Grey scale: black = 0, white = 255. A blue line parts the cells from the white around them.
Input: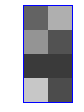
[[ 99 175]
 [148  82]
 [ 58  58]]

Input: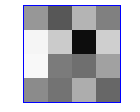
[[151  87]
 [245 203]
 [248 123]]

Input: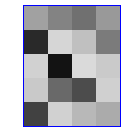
[[161 131]
 [ 41 214]
 [209  19]]

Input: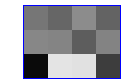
[[118 102]
 [135 132]
 [ 10 228]]

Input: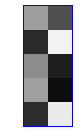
[[158  79]
 [ 42 242]
 [140  30]]

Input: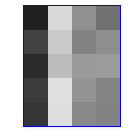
[[ 33 218]
 [ 67 203]
 [ 44 188]]

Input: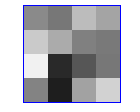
[[138 119]
 [202 171]
 [241  41]]

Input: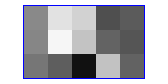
[[137 226]
 [134 246]
 [118  94]]
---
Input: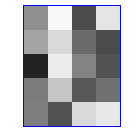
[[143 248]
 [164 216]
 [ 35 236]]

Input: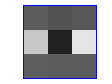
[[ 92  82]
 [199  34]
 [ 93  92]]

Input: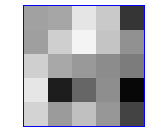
[[161 166]
 [159 207]
 [207 168]]

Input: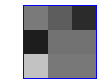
[[122  93]
 [ 29 114]
 [194 120]]

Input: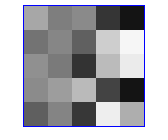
[[167 126]
 [115 134]
 [144 122]]

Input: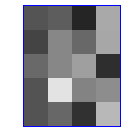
[[ 84  93]
 [ 68 135]
 [105 135]]

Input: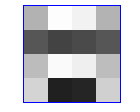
[[178 253]
 [ 86  67]
 [188 250]]

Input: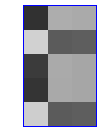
[[ 49 173]
 [209  91]
 [ 59 170]]
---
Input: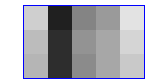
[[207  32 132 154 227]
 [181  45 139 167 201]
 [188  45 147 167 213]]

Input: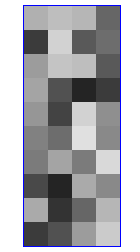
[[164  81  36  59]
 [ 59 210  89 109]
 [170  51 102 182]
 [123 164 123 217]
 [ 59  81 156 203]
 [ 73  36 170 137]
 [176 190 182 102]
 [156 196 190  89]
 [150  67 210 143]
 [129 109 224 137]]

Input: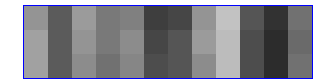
[[161  91 140 113 134  77  85 140 188  77  44 113]
 [161  91 148 121 140  70  85 155 188  77  44 106]
 [148  91 155 121 128  62  70 148 194  85  50 113]]

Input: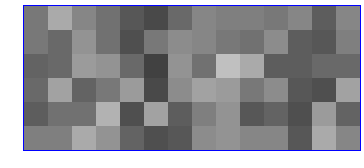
[[105 162  99 120 155  73 140 162 155 120 140  87  79 162]
 [ 93 113 113 178  79 162  93 127 147  87  99  79 155  99]
 [120 170 134 113  87  73 105 134 127 127 120 134  93 134]
 [120 105 147 113  79 120 140 134 120 113 140  93  87 127]
 [ 99 105 155 147 105  65 147 113 192 170  93  93 105 105]
 [127 127 170 147  99  79  87 140 147 134 134  87 170 134]]

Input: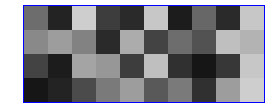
[[ 22  35  75 122 157  89 122  48 157 206]
 [137 157 130  42 172  67 109  82 191 179]
 [ 67  28 164 151  61 191  48  22  55 199]
 [109  35 206  61  42 199  28 103  42 199]]

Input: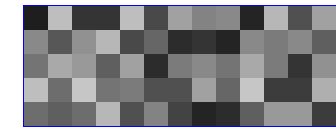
[[ 30 190  52  52 190  73 161 131 137  36 183  80 161]
 [109  95 109 183  80 131  67  36  44  95 153 153  60]
 [137  87 145 183  73 102  44  52  36 137 123 137  95]
 [116 169 153  95 161  44 123 137 116 169 123  52 145]
 [190 109 198 116 123  80  80 161 102 198  60  60 175]]

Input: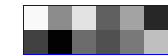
[[ 65   2 108  80 121 191]
 [249 140 227  96 163  39]]

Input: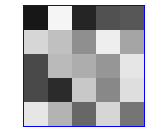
[[ 23 245  37  81  87]
 [230 179 103 214 117]
 [214 192 143 238 165]
 [ 73 186 173 150 230]
 [ 73  43 200 136 222]]
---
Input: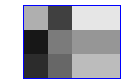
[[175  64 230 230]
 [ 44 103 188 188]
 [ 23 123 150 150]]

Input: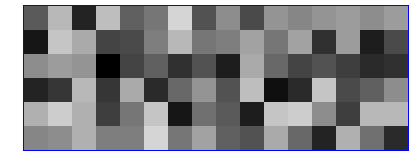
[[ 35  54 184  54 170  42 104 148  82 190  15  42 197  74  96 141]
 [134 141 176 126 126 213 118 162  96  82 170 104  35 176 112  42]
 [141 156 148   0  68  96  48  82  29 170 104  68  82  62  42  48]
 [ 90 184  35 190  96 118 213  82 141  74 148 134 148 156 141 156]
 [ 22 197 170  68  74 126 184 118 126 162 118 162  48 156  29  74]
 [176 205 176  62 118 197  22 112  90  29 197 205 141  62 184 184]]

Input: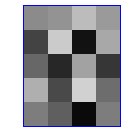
[[103  39 162  54]
 [175  73 209 109]
 [125  95  10 125]
 [139 147 188 154]
 [ 67 203  18 168]]

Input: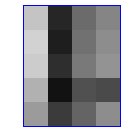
[[177  18  80  74]
 [210  30 113 141]
 [196  38 107 133]
 [204  46 121 147]
 [155  59 100 141]]

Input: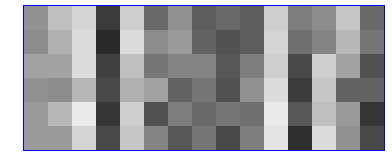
[[146 140 184  73 176 162  99 118  81 146 220  59 198  99  99]
 [154 154 212  73 198 132  87 118  73 126 228  47 220 146  73]
 [162 162 220  65 191 118 132 132  87 126 206  73 206 162  81]
 [140 176 220  41 220 140 154  99  81  93 212 111 132 184 118]
 [154 184 235  53 206  81 126 105 118 111 235  87 191 154  53]
 [146 191 212  59 206 105 146  93 105  93 206 126 140 198 105]]

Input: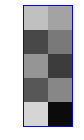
[[213  11]
 [149  60]
 [ 72 121]
 [ 87 135]
 [192 163]]
